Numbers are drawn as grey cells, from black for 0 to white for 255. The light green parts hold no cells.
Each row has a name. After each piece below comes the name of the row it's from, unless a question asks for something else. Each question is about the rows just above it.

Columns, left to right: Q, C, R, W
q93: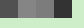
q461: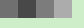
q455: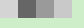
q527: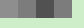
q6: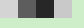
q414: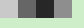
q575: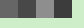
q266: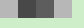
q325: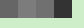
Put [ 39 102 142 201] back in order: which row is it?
q414
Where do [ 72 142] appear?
q575
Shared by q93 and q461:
[124]
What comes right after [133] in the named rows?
[124]

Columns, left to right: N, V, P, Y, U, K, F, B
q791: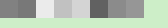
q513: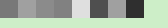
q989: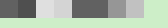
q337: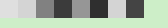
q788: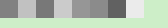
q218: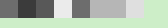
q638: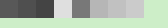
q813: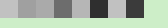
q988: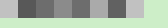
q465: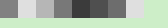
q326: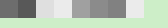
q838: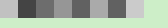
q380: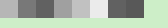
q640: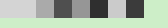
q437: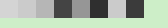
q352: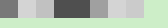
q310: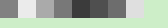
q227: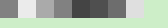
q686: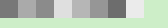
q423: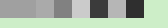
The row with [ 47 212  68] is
q337
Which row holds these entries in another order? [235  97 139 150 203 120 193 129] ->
q788
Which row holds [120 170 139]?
q686

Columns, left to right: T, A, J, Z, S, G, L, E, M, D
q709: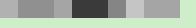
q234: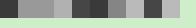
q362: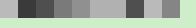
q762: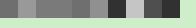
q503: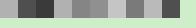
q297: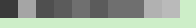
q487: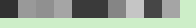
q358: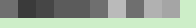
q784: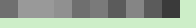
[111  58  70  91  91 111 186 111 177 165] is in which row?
q358
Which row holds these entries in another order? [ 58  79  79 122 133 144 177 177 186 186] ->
q362
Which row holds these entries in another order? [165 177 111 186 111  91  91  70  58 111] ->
q358
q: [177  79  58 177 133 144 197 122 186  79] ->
q503
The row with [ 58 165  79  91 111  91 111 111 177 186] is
q297

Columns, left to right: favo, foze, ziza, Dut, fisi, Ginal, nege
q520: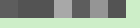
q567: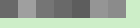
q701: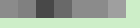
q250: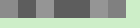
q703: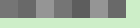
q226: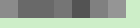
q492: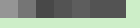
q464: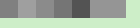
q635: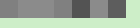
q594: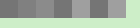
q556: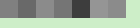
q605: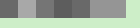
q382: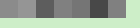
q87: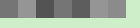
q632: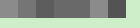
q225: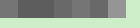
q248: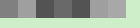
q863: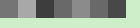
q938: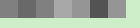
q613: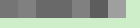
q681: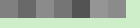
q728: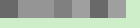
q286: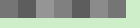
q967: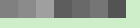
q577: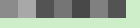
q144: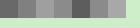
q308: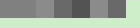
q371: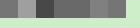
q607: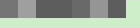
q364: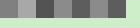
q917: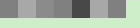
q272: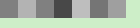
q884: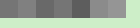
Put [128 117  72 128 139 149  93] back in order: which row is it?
q382
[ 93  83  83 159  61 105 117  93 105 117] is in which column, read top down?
fisi
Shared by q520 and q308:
[83]
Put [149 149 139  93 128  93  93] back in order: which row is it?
q250

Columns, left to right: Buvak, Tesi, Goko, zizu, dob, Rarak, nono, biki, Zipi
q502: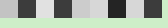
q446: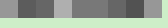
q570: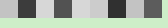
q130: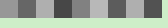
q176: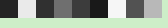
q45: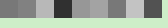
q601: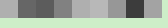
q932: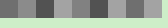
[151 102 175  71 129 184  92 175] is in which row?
q130
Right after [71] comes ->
[129]

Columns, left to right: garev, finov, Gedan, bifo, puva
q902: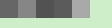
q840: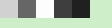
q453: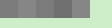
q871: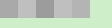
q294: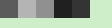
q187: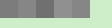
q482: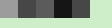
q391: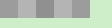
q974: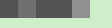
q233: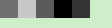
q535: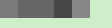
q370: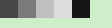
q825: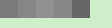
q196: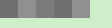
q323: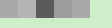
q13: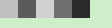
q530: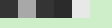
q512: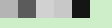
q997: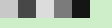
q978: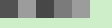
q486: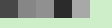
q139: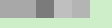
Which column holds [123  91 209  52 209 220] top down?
Gedan
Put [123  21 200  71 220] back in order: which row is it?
q997

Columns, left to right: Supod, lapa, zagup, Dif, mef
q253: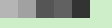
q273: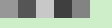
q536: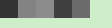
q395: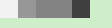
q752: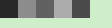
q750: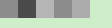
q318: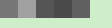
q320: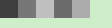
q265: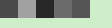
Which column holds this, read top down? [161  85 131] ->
lapa
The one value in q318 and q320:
[119]
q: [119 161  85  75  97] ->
q318

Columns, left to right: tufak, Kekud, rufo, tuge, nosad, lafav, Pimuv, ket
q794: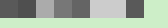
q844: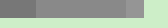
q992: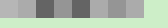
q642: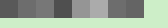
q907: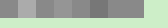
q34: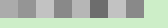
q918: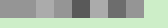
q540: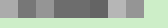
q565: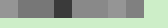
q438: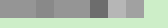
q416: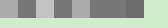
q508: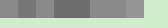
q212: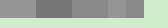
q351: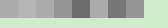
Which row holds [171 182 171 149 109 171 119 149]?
q351
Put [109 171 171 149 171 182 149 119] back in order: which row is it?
q351
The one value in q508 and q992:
[149]
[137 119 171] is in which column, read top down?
rufo
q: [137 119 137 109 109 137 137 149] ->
q508
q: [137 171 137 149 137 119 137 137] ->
q907
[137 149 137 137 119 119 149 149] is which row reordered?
q212

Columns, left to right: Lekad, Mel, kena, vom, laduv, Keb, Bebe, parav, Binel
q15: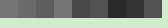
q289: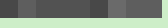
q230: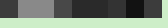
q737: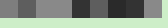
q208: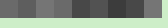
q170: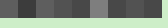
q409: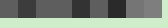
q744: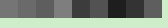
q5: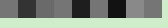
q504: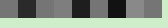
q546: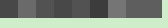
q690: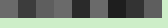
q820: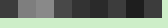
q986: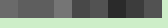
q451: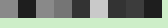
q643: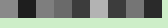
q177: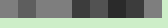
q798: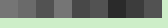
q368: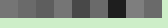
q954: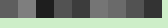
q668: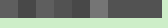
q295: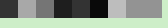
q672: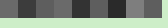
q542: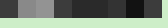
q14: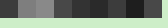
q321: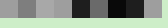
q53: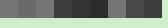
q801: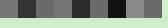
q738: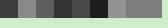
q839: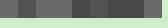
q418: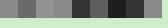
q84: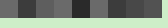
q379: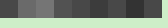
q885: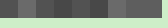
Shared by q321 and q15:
[106]
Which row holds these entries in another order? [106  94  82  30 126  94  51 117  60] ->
q744
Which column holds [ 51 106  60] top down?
Lekad
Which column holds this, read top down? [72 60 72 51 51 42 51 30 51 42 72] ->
laduv

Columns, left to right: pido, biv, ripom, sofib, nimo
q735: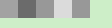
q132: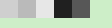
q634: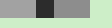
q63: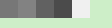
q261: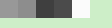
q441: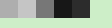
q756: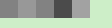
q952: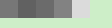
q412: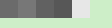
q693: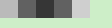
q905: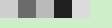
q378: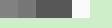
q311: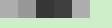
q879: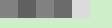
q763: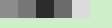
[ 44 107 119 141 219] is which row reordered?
q763
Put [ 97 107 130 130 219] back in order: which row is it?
q879
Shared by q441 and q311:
[174]
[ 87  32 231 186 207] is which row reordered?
q132
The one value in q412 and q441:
[119]
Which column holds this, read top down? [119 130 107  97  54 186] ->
ripom

